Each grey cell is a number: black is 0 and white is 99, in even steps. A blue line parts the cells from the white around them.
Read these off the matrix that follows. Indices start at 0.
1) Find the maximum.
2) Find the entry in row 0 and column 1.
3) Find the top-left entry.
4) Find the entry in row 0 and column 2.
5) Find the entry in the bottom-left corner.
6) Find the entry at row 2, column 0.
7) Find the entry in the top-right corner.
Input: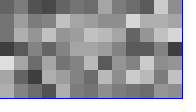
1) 86
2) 48
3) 39
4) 32
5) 68
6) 45
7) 55

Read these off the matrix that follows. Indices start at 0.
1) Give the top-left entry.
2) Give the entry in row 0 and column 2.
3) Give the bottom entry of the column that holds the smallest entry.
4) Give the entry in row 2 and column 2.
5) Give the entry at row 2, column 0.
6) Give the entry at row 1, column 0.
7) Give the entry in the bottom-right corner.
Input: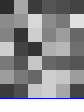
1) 17
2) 23
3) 23
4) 80
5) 51
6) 54
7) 26

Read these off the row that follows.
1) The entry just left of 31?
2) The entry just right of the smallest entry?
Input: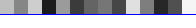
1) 15
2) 60

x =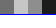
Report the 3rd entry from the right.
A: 77
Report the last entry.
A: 11
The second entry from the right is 55

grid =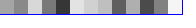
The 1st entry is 64
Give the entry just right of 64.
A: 53
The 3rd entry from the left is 84
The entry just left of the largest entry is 50

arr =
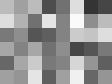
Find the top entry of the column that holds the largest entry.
86
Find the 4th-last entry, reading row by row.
62
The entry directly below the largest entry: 79
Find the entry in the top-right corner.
27
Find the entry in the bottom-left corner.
62
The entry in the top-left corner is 73
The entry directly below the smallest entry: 55
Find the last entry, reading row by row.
58
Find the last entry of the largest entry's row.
73
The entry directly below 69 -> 55
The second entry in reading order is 62
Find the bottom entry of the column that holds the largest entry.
93
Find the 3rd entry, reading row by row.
73

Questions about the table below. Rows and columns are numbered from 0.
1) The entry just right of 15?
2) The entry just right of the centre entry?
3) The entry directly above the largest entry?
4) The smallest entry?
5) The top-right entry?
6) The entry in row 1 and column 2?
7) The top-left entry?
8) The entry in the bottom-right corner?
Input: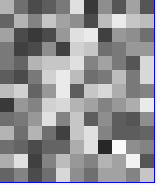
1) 97
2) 77
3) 36
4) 15
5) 33
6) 51
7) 70
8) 77

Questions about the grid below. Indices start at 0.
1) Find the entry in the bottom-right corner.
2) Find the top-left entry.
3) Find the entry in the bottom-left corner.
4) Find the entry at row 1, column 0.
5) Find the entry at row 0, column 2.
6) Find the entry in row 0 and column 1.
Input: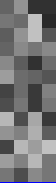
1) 46
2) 39
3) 46
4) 46
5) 19
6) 57

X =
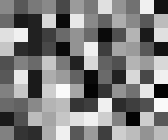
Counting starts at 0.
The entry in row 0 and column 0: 53
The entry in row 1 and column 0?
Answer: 41
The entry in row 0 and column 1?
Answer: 34
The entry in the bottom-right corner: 73
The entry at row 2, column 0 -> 87
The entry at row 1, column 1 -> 10
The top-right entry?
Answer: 7
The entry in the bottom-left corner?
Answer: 50
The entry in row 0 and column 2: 47
